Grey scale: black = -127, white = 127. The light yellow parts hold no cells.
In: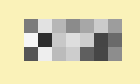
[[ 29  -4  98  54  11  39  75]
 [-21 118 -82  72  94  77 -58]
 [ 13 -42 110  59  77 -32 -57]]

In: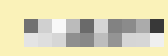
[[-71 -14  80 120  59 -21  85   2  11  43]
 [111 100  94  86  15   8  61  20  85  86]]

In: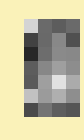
[[-21  84 -21 -34]
 [-47 -61 -22   8]
 [  8 -88 -18  10]
 [ 13 -34   7  31]
 [ 43 -37  31  97]
 [ 14  65  27  47]
 [-42 -53 -11 -33]]

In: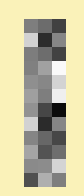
[[ -62   -1  -19]
 [   6   82  -83]
 [ -61   -2  -18]
 [ 122    0   33]
 [  83   15    7]
 [ 111   31   -1]
 [-116   18  -57]
 [   6   82  -84]
 [ -56    5  -24]
 [ -17   37  -44]
 [  84   10   12]
 [  -1  -48   47]]

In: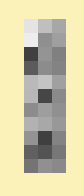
[[ 39 100  63]
 [ 31 109  15]
 [  0 -63  20]
 [  3 -36  12]
 [ 32  57  68]
 [ 10  55 -57]
 [ 16  12  30]
 [ 24  50  40]
 [  3  19 -64]
 [ -8 -31 -44]
 [  9 -11  16]]

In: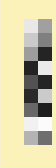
[[ 32 104]
 [  0  74]
 [-91  29]
 [106 -92]
 [-91 -45]
 [ 75 -86]
 [-97 -23]
 [123 113]
 [-17  51]]

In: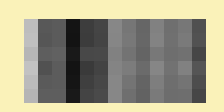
[[ -47   61  -39  -36 -107  -66  -58    7   -9  -25    1  -16   -8]
 [ -45   63  -41  -36 -108  -67  -59    6   -7  -24    3  -15   -5]
 [ -57   54  -33  -30 -102  -55  -54    1  -12  -27   -7  -17  -14]
 [ -42   66  -46  -35 -108  -69  -60    4   -3  -20    6  -13    1]
 [ -50   59  -37  -35 -106  -64  -56    7  -11  -27   -1  -17  -11]
 [ -57   53  -33  -33 -102  -59  -53    7  -16  -29   -5  -18  -17]]

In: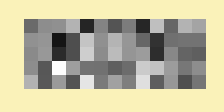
[[  36  -21   13   16   51  -90    4  -43   -3  -89   63  -25   51]
 [ -12   17   21 -107  -49   68   16   52   22  -25  -77  -15  -12]
 [ -32   10   24  -85  -49   78   12   59   21   28  -82    8  -27]
 [  13   13  -40  125   30  -13  -14  -32  -19   75   66   28   -8]
 [ -10   50  -39   26  -44  101   -5   33   -1   95  -33   23  -48]]
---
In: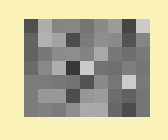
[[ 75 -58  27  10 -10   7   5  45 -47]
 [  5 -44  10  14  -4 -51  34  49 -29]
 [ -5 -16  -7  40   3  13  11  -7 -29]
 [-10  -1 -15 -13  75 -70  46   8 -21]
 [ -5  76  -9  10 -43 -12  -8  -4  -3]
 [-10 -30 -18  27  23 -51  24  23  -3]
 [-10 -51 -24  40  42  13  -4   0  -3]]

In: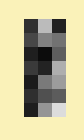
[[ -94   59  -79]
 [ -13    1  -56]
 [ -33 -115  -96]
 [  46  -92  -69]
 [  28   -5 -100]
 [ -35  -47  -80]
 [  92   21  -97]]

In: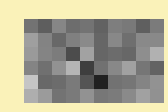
[[ -4 -32  -6  -1 -29 -12 -18   6 -33 -12]
 [  9   9 -16   8 -25  10   0 -23   3  31]
 [ 49  14 -24 -19 -25  34 -51  -3   4  26]
 [-28  -9  33   8 -14 -65  53  18 -15   4]
 [ 18   4  -9 -13 -94 -43  -5 -19 -23  69]
 [ 17  33  10  -4  -8  18  -5 -12  27  46]]

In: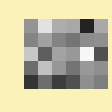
[[ 41 -92  40  45  98  20]
 [ 15  12 -10   3  33   4]
 [-47 119  24  35 -33  71]
 [ 15  24 -11  23  64 -18]
 [ -1  15 -47 -66 -18 -75]]

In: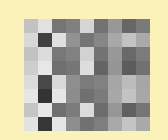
[[ -5 -24  24 -13  85   0 -10  97  66]
 [ 42  66  40   6 -10  18  95 -62  88]
 [ -4 -22  24 -12  82   1  -7  92  66]
 [-14 -35  21 -27  93  -9 -16 103  77]
 [ 38  60  38   1  -4  15  89 -54  91]
 [ 39  67  40  -4 -15  12 102 -75 102]
 [-10 -31  22 -18  91  -3 -16 104  69]
 [ 41  68  40  -1 -14  14 101 -73  98]]

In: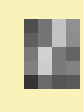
[[ 16  67 -12 -49]
 [ 13  67 -11 -32]
 [-28  -6  81  -6]
 [  2  -6  77   1]
 [-38 -42 -21 -75]]

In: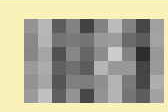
[[ 32 -57   2  60   3 -60   3 -34  54  20]
 [ 35 -35 -21  28  24 -10  -5 -12  53   9]
 [ 24 -82   3  76  12 -25   7 -46  37   6]
 [ 26 -59  24  24  53 -35 -15 -31  44  26]
 [ 46 -57  -5  51  14  -2   0 -42  38  18]
 [ 34 -34 -10  53  19 -56  20 -32  64  27]]
